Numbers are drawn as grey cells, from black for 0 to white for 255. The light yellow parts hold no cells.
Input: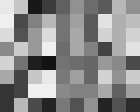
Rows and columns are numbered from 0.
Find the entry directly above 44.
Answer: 160
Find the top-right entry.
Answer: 145
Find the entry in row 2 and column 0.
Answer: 219
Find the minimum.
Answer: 18
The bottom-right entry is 44
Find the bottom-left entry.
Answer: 52
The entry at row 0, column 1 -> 198
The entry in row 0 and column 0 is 232
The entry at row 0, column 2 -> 24
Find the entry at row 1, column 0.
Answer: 239
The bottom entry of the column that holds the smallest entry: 36
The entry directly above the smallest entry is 239
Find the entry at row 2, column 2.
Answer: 153
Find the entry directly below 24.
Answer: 129
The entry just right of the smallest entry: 115
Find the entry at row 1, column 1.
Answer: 74

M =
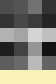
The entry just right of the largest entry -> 191
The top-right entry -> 51
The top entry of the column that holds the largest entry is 114
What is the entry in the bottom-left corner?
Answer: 93
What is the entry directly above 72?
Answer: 85
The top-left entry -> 78

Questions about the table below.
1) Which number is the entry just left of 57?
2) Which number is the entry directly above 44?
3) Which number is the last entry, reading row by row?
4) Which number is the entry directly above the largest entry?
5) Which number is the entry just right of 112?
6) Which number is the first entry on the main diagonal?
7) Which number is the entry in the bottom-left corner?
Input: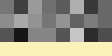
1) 175
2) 125
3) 77
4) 98
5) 92
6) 118
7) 85

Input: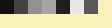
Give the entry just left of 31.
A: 164
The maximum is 231
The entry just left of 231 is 31

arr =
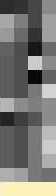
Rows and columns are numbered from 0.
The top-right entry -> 139
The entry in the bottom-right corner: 112
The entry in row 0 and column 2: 70
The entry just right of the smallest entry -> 99
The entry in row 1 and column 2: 70
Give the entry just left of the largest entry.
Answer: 120
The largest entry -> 211
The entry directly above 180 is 92
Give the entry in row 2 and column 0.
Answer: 153
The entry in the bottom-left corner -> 174
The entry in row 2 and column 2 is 50
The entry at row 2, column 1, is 106
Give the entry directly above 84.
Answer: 127
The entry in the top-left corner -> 44

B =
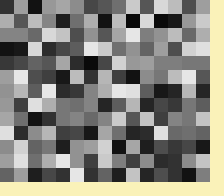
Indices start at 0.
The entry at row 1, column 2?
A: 188
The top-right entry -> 158
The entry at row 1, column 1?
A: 86
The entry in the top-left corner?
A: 50
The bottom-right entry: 126
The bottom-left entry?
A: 99
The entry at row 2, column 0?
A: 132
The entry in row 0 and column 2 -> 18
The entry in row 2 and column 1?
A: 132
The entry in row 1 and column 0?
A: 174
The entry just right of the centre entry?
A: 230
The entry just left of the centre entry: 132
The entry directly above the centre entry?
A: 182
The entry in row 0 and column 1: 158

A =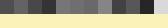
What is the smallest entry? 38
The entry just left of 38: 87
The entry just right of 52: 118
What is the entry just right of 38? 217

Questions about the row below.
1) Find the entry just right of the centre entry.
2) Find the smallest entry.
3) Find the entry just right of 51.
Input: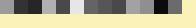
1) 86
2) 11
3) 38

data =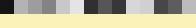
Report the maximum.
228
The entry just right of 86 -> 55
